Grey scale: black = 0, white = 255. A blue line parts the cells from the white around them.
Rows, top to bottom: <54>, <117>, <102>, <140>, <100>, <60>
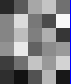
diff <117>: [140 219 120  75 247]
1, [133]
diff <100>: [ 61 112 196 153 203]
5, [211]
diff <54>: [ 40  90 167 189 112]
4, [196]
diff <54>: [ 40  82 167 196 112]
2, [90]
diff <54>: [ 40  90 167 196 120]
5, [112]
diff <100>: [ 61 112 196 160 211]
4, [153]

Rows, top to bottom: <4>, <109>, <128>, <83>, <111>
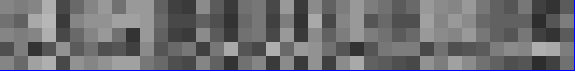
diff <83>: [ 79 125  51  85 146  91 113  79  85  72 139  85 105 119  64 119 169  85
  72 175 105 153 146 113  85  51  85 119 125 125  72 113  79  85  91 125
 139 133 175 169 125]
10, [64]
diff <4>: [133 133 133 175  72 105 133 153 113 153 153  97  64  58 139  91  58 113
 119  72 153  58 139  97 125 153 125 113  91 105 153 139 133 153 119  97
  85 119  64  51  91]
2, [125]
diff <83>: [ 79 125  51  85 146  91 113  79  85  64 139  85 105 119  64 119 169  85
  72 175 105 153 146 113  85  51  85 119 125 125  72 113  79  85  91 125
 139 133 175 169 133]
41, [125]
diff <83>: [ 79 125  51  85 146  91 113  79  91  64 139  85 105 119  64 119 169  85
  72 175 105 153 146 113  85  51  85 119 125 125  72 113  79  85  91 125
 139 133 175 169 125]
9, [85]
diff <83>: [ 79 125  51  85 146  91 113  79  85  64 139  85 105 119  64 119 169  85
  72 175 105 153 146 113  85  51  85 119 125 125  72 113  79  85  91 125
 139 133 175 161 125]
40, [169]

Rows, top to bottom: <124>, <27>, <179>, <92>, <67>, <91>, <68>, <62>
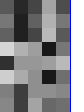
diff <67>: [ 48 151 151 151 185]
4, [158]
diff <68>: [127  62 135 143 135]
3, [143]

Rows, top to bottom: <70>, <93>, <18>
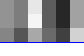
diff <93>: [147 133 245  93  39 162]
2, [125]
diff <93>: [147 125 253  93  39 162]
3, [245]

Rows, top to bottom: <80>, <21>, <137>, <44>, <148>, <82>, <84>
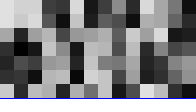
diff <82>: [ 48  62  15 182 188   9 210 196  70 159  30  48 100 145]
2, [54]
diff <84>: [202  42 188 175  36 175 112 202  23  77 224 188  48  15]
8, [196]
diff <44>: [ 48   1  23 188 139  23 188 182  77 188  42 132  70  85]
4, [196]
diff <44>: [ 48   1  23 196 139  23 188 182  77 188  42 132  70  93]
14, [85]
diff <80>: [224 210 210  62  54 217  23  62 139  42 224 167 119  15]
11, [217]
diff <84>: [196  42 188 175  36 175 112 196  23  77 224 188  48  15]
1, [202]

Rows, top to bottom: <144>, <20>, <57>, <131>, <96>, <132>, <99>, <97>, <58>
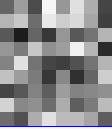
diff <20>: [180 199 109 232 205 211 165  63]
6, [217]
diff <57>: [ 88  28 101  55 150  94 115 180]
6, [88]
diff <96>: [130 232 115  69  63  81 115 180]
2, [224]
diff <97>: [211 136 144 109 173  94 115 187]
7, [123]
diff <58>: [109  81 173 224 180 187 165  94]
5, [187]
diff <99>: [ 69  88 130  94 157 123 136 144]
6, [130]

